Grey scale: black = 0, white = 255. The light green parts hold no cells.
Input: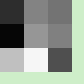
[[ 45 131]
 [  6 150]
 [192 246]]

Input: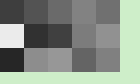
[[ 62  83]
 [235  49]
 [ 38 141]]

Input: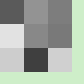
[[ 90 147]
 [226 136]
 [205  63]]

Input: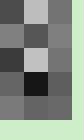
[[ 76 189]
 [128  86]
 [ 59 193]]

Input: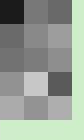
[[ 27 120]
 [106 137]
 [114 124]]

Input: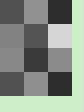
[[ 81 145]
 [130  84]
 [136  58]]

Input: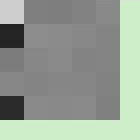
[[206 127]
 [ 37 141]
 [124 135]]
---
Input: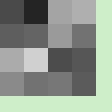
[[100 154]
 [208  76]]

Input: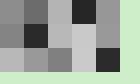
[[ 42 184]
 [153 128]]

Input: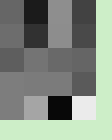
[[ 49 141]
 [116 105]]

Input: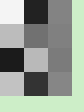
[[113 128]
 [185 123]]

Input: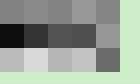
[[ 51  83]
 [217 182]]

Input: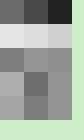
[[221 207]
 [149 143]]
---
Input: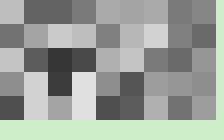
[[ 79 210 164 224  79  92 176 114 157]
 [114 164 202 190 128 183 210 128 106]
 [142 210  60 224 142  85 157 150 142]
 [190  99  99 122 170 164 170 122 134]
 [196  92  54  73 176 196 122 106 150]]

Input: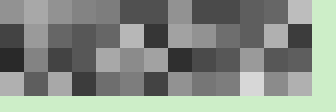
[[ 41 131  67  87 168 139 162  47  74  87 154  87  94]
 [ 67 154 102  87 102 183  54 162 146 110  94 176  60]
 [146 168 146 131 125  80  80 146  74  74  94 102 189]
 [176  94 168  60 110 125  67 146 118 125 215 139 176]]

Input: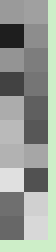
[[ 30 141]
 [ 66 117]
 [103 216]
 [111 208]
 [148 125]
 [154 160]
 [172  95]
 [178 166]
 [186  87]
 [224  81]]

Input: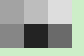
[[134  35 106]
 [163 189 221]]

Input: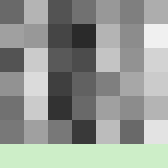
[[ 83 203  89  76 196 146 211]
 [105 180  83 113 152 127 173]
 [113 203  50 105 160 140 180]
 [120 160 120  57 188 105 227]
 [146 219  63  97 127 167 203]
 [160 152  69  42 180 140 240]]

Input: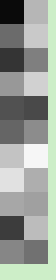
[[ 10 182]
 [ 52 127]
 [ 60 188]
 [ 81  73]
 [101 140]
 [107 201]
 [134 113]
 [152 209]
 [167 160]
 [195 246]
 [225 174]]
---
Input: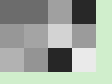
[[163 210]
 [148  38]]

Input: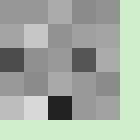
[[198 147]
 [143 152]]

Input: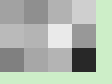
[[180 234]
 [167 180]]

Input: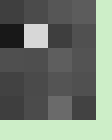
[[215  62]
 [ 78  94]]

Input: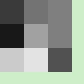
[[161 127]
 [227  81]]

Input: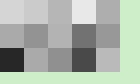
[[147 179]
 [170 144]]
